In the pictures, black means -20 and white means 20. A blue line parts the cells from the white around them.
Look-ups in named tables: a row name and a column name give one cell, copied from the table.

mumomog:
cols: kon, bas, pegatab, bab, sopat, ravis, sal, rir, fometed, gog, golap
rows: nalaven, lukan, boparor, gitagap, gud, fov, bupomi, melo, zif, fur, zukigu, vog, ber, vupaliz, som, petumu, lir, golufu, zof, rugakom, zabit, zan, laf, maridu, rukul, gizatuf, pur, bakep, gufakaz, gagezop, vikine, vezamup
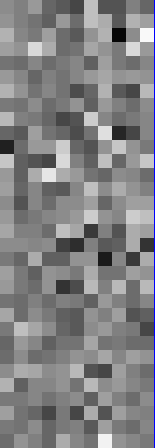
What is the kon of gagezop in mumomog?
5
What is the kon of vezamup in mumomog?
-3
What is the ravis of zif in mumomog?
-7
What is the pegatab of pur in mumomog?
6
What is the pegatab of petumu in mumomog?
-1
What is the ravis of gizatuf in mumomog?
3
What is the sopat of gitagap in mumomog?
-3
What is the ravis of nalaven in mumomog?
-9
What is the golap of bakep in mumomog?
-1
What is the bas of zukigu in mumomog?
-3
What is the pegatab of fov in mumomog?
-4
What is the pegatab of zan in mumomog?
0
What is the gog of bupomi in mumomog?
-9
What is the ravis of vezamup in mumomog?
1
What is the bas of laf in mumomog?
-3
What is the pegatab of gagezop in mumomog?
-4
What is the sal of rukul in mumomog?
6
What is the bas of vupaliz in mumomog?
-4
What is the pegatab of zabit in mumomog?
-3
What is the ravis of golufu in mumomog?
-13
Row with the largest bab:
ber

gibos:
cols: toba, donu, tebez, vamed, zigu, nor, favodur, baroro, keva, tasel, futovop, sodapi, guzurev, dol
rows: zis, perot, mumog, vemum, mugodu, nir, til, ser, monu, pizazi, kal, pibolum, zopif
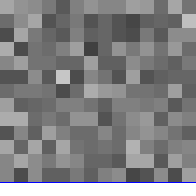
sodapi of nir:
-5
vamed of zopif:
-5
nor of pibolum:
1
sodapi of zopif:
2
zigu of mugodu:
-4
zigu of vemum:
0
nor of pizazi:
-3
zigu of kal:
6

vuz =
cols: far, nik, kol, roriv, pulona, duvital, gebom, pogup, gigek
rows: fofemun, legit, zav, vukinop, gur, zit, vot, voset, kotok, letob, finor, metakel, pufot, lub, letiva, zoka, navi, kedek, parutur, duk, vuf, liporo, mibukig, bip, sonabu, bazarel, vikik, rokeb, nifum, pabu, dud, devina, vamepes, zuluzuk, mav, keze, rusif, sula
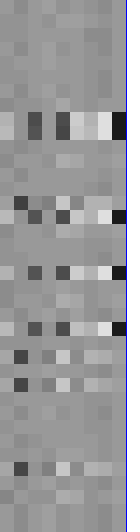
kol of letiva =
2
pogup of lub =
2
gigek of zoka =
-16
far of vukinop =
4
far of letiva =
5
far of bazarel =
6
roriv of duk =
4
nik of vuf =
3
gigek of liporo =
5
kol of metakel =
4
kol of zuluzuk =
3
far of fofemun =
4
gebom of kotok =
8
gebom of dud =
3

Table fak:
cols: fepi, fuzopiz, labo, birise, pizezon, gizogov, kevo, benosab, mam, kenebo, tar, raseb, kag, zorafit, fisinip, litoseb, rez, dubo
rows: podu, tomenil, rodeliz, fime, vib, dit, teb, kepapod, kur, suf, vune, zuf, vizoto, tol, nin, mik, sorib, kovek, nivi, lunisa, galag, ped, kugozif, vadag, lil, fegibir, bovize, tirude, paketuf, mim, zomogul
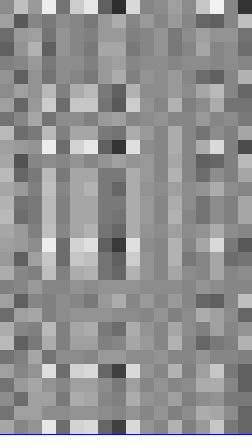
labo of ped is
1
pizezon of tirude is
1
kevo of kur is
0
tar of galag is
2
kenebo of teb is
8
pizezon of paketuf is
-1
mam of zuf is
5
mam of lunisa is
-4
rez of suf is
0
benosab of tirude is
2
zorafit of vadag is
2
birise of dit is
-2
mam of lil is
1
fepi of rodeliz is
-3

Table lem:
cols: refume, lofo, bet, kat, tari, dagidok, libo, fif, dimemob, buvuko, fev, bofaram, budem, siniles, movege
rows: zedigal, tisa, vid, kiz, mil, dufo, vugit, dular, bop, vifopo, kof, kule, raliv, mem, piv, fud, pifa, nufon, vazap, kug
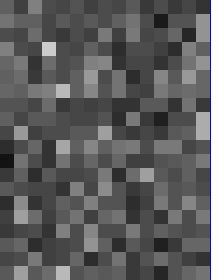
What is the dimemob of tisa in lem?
-5
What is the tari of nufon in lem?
-9
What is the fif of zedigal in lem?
-8
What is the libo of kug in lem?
-5
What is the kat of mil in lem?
-3
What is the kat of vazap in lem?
-10
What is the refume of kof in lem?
-13
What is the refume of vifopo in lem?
-9
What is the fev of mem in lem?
-9
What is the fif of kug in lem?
-6
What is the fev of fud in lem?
-8
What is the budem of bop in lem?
-8
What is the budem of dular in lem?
-12
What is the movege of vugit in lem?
-4
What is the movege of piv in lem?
-5
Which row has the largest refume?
kiz

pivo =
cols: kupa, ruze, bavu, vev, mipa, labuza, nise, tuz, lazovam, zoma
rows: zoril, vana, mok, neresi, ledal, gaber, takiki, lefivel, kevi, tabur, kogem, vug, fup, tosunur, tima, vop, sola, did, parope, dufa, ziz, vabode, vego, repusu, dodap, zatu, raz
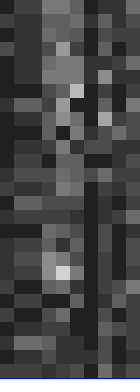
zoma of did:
-8
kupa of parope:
-12
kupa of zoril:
-15
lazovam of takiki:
-15
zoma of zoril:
-3
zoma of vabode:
-10
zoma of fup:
-10
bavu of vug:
-10
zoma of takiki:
-10
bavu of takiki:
-15
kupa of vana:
-10
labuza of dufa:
-1
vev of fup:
-8
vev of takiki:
-8
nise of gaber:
-12
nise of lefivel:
-15
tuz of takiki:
-10

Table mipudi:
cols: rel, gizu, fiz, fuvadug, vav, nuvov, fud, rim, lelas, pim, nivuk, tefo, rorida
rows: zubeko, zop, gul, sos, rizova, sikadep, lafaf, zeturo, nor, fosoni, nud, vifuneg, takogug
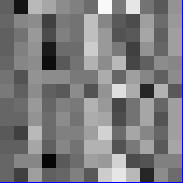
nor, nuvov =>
-2
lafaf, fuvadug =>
-5
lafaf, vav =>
-6
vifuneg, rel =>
-4
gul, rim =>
4
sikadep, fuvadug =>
2
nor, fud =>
7
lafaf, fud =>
-7
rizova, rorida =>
1
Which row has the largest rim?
zubeko

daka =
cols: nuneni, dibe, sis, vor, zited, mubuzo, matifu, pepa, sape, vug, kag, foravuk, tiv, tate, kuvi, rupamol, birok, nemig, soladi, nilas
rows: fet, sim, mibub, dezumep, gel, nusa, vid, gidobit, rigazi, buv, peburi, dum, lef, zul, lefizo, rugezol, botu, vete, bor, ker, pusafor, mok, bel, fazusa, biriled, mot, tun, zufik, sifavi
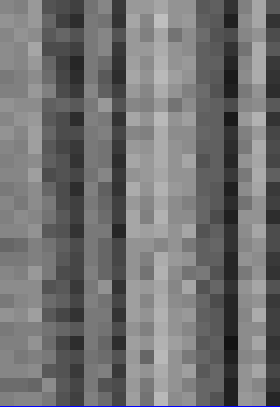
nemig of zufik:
3
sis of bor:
0
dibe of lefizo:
-1
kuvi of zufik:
-4
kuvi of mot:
-4
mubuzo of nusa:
-13

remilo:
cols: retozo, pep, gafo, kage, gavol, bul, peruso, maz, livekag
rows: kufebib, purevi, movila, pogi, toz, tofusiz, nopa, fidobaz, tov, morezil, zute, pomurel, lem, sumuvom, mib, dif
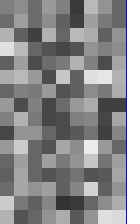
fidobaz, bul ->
4
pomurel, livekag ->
5
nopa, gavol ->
-7
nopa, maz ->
-1
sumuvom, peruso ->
13
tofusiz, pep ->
9
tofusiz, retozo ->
7
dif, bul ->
-6

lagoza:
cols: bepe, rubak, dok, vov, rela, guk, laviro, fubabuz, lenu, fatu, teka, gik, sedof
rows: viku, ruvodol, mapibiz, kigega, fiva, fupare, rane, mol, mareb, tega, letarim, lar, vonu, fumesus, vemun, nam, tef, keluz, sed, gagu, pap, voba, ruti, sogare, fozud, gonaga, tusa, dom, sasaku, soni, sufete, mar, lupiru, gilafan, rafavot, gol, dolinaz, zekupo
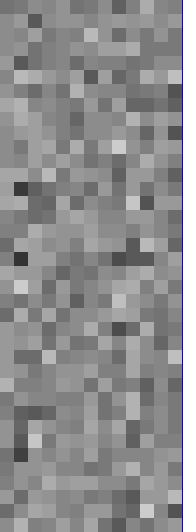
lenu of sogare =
-8
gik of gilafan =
4
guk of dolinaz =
0
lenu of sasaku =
3
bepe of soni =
0
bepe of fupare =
1
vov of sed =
5
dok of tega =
5
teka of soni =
0
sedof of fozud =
1
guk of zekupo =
1
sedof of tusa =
0
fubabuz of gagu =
2
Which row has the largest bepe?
dom

